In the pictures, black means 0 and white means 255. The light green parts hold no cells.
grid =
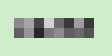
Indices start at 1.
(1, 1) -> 138
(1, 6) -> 57
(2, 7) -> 105
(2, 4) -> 121
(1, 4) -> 209

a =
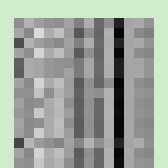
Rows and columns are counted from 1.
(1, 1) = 143
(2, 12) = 167
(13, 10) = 170
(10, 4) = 168
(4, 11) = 7
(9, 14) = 138
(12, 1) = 158
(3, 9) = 106
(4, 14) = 135
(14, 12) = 167
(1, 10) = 143
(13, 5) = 133
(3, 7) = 128
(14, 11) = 7
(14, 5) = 189
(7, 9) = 102
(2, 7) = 88
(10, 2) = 143
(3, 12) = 165
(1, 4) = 147
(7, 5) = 189
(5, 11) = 31
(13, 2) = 183
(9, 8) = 145
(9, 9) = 103
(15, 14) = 144
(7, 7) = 91
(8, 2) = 145
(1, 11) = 34
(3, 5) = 138
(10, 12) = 167
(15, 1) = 148
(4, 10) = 176
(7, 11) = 7
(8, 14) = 145
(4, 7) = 91

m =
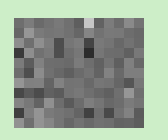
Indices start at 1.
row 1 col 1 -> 110
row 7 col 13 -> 119
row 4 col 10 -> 109
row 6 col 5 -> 104
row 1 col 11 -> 108
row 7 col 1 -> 149
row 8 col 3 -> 76
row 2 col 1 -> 102
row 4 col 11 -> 108
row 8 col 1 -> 72
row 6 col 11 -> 105
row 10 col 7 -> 100
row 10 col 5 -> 117
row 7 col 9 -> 118
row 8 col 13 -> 111
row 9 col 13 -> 116
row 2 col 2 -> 150
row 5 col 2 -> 92
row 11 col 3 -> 147
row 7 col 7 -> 116
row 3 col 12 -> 114
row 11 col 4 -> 134
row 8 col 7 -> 120
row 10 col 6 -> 112
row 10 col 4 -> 122
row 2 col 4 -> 117
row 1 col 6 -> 112
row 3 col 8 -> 68
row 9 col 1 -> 132
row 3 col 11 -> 104
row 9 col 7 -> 108
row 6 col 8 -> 115
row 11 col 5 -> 117

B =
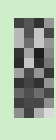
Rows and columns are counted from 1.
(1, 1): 66
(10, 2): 67
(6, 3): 149
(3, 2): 108
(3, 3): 198
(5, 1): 43
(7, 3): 49
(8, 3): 109
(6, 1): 160
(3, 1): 184
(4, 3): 29
